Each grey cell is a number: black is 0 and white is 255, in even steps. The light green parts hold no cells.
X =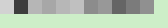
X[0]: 210
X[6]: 140
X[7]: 152
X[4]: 183

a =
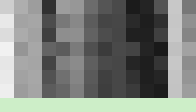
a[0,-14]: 206
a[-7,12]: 200
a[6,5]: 127
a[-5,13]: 133
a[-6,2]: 166
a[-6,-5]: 42
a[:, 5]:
[151, 136, 143, 123, 139, 133, 127]
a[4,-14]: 230
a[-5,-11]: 63
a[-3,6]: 95
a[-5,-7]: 77
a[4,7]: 74
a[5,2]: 167
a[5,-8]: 90
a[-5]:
[220, 171, 162, 63, 142, 143, 98, 77, 70, 32, 32, 64, 200, 133]
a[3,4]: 92
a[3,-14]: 241
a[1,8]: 71
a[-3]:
[230, 168, 165, 68, 129, 139, 95, 74, 71, 37, 30, 53, 199, 141]
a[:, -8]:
[108, 92, 98, 80, 95, 90, 86]
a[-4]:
[241, 149, 167, 100, 92, 123, 80, 59, 73, 68, 36, 25, 192, 162]
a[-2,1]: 162
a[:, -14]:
[206, 232, 220, 241, 230, 233, 238]

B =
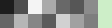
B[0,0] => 29
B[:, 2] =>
[244, 134]
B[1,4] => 209
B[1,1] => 182
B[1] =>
[101, 182, 134, 91, 209, 161, 126]

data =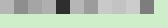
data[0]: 182
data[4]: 46
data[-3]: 195

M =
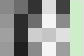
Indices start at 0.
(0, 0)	137
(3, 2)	138
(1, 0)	149
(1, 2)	109
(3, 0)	154

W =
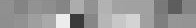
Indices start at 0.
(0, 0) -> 144
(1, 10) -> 160
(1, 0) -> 143
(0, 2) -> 146
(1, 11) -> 127
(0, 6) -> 146
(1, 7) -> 182
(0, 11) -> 121

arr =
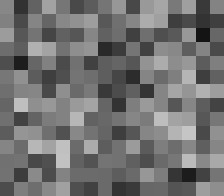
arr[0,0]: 135
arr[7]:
[101, 191, 143, 152, 130, 154, 164, 101, 51, 126, 154, 133, 86, 134, 93, 67]
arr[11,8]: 114
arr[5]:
[119, 145, 92, 63, 79, 116, 110, 94, 70, 44, 133, 107, 127, 181, 62, 97]
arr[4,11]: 172
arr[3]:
[109, 94, 177, 163, 114, 142, 148, 41, 59, 117, 65, 141, 136, 94, 132, 74]
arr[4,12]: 141
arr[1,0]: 129
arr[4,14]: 92
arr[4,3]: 129
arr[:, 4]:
[118, 136, 97, 114, 75, 79, 143, 130, 130, 81, 192, 194, 131, 161]
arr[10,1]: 108
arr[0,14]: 57
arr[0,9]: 72
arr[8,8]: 116
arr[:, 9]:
[72, 134, 64, 117, 86, 44, 96, 126, 134, 86, 155, 96, 106, 58]
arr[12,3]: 76
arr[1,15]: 63
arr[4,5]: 113
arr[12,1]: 60
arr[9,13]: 197
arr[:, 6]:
[92, 157, 134, 148, 65, 110, 121, 164, 98, 115, 172, 83, 107, 65]
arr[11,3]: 80
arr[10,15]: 134
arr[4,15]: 127
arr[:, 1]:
[50, 74, 87, 94, 29, 145, 132, 191, 66, 149, 108, 115, 60, 126]
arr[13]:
[76, 126, 110, 137, 161, 79, 65, 106, 51, 58, 103, 104, 84, 88, 158, 142]
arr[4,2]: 102
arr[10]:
[133, 108, 183, 163, 192, 107, 172, 93, 114, 155, 91, 126, 109, 135, 95, 134]
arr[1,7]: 88
